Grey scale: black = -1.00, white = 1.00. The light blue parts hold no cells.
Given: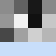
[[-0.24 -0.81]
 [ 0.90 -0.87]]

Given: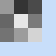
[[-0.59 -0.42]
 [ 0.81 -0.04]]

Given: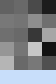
[[-0.18 -0.42]
 [-0.09  0.11]]

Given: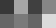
[[ 0.30 -0.50]
 [-0.04 -0.21]]

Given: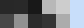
[[-0.68 -0.81]
 [ 0.14 -0.66]]

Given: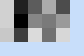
[[-0.75 -0.28]
 [-0.99  0.05]]
